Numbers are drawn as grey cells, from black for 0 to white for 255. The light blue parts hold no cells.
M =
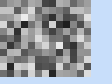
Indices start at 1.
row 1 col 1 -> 121
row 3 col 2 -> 157
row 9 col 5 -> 168
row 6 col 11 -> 160
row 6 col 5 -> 154
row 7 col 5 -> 94
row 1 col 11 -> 105
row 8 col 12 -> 148
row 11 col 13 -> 220
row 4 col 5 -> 117
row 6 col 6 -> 219
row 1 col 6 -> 160
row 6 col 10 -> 84
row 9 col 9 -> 149
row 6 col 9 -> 118
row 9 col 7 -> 88
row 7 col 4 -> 171
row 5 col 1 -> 133
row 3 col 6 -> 136
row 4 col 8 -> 211
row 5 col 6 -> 190
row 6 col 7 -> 177
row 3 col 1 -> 151
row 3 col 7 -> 95
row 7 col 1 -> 162
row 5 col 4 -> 195
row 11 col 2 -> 75
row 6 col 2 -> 115
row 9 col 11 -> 70
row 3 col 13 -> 224
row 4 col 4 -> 35
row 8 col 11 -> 67
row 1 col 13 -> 158
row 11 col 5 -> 211
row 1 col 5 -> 170
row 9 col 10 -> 181

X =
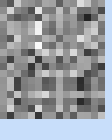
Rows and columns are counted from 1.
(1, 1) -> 118
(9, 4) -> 149
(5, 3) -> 168
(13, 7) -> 96
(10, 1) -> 107
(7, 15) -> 108
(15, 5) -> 129
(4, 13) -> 160
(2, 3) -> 132
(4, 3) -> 165
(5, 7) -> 124
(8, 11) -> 216
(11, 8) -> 163
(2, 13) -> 108
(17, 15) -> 191
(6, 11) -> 151
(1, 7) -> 166
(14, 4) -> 135
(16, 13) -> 100
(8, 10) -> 149
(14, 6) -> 193
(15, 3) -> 63
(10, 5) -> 53
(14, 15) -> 177
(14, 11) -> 174
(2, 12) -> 110
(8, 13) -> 62
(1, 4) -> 151
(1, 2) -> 87
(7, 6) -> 250
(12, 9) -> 164
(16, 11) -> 180
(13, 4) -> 123
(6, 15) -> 160
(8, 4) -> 104
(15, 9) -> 171
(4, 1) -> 137
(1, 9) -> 96
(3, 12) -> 87

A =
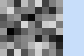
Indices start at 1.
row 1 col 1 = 177
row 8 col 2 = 62
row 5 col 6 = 117
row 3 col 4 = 46
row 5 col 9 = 184
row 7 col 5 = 182
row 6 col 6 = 30
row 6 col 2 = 62
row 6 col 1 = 90
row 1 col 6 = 213
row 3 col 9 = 202
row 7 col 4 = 133
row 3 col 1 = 80
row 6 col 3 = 117
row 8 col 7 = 113
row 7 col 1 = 150
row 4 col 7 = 203
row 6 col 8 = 39
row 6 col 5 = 143
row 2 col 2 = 215
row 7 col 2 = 178

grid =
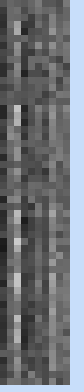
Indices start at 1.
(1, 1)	84
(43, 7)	84
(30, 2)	84
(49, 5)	72
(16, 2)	105
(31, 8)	164
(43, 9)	115
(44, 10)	116
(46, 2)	91
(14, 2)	98
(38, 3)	120
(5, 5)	76
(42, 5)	76
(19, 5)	93
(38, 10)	106
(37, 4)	66
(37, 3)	128
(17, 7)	80
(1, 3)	95
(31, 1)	42
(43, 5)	85
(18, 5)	76
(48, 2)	105
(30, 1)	76
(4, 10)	116
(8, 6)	93
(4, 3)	161
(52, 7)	64
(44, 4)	70
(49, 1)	50
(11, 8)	123
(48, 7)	100
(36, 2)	95
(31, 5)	89
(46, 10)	126
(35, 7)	74
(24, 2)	84
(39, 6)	97
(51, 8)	138
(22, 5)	80

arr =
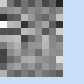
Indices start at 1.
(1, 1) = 203
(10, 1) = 98
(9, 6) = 149
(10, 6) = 123
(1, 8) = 96
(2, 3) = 154
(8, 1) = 67
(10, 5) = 150
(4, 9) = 51
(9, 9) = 218
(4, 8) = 93
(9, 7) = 142
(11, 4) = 123
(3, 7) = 104
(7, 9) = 147
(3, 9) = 193
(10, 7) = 154
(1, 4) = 114
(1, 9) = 37
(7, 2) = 158
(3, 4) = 183
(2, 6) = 130
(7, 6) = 149
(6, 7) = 185
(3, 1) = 47
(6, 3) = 192

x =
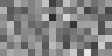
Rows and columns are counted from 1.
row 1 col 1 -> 109
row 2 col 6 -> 145
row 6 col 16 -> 195
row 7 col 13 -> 102
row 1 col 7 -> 196
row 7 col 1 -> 163
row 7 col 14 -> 64
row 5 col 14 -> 179
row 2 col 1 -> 177
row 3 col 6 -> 137
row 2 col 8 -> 121
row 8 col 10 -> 165
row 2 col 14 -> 92
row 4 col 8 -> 158
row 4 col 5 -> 103
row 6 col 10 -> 83
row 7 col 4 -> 89
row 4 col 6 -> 117
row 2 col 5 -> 132
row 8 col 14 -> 85
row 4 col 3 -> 96
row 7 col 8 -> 186
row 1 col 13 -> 153
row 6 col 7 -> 103
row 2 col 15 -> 138
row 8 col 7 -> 103
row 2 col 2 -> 87
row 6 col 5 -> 152
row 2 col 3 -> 107
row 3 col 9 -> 135
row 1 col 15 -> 130
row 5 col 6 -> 98
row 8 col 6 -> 157
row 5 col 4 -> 138
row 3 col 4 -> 138

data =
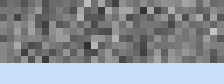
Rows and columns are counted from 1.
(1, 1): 93
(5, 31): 195
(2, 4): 104
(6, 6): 131
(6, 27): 118
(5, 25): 105
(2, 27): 125
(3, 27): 80
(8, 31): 92
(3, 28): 138
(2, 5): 124
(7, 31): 128
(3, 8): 108
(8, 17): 100
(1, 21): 141
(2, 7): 88
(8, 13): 79
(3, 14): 88
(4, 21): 120
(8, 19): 115
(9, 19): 98
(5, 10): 135
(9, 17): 141
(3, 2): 124
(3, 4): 113
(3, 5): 140
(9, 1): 135
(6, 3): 136
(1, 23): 134
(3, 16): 131
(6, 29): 110
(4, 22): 117
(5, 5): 161
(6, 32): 88
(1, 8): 107
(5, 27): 117

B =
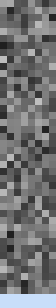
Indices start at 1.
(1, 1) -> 164
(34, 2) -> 32
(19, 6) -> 140
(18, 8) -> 102
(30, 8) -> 73
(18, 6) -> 165
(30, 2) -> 140
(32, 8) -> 171
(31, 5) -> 121
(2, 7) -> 116
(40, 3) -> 95
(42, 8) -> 119
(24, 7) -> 127
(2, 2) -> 40
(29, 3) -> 162
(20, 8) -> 79
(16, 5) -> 152
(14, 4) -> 77
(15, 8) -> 73
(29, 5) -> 57
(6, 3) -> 150
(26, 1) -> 112
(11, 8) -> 100
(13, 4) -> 134
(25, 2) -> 94
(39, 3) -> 97
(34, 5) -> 145
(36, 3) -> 125
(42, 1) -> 88
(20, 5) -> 72
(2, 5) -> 125
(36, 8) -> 76
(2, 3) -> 80
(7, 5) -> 80
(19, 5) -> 110
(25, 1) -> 49
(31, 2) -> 104
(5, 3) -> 131
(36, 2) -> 36
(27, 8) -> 57

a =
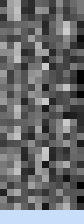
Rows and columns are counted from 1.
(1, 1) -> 52
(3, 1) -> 48
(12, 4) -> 84
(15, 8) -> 39
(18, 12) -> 43
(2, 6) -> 149
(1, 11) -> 107
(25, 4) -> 46
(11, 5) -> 145
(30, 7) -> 22
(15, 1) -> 154
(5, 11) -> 126
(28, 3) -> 168
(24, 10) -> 169
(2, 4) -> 47
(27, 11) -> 64
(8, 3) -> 179
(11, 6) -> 154
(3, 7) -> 61
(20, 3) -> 193
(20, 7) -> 106
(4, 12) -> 37
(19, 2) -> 108
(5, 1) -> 113
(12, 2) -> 67
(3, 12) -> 93
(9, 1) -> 79
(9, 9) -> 123
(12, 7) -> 101
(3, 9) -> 135
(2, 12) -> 121
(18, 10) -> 202
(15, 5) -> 92
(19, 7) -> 31
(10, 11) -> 124
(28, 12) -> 88

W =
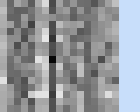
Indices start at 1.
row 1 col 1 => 172
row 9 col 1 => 171
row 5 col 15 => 143
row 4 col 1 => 173
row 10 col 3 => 128
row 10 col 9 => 199
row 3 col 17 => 132
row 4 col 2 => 159
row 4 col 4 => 143
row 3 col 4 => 154
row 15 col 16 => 153
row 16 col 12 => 187
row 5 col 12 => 89
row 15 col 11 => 147
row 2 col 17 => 145
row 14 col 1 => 171
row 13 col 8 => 81
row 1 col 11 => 148
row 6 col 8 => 52
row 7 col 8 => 80
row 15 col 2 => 149
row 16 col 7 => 176
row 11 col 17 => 150
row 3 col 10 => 132
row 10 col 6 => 174
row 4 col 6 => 174
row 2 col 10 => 156
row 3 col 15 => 164
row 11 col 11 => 99
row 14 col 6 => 226
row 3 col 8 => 143
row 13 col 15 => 170
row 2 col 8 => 84
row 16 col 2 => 129
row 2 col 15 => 157
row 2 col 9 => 144
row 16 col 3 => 123
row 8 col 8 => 76

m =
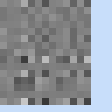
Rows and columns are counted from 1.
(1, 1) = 139
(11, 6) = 133
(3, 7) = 124
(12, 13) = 138
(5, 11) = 105
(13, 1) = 127
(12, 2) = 139
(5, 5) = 134
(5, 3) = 122
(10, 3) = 124
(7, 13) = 129
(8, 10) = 126
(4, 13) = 118
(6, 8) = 130
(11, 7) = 79
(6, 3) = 133
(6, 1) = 135
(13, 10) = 121
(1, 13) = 94
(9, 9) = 103
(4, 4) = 141
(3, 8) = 144
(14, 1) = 120
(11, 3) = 135
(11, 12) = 144
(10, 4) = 122
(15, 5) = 85
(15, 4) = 198
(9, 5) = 161
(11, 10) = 147
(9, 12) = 99
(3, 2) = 126
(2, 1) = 119
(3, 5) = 117
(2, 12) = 119
